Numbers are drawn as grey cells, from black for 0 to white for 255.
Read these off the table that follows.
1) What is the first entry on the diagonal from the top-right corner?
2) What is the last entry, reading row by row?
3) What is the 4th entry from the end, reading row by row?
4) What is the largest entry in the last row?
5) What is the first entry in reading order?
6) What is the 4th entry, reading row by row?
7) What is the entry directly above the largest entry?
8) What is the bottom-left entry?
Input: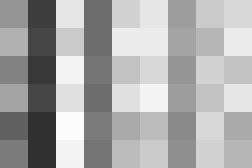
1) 216
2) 182
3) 202
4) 244
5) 149
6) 109
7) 224
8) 123

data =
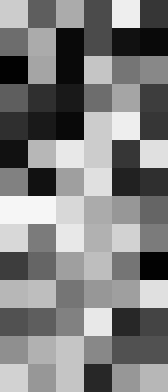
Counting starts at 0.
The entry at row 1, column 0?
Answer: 109
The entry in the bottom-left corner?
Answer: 210
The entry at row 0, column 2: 171
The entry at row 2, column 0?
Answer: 2
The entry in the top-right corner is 54
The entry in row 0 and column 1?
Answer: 94
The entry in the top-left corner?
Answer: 204
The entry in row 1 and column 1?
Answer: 171
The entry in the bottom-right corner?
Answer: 183

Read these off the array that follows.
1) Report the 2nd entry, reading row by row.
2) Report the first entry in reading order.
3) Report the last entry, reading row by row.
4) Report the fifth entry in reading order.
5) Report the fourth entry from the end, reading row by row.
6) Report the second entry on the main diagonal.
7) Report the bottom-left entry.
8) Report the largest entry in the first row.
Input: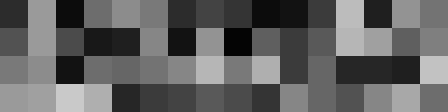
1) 154
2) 44
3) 109
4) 140
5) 82
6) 154
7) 154
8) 188
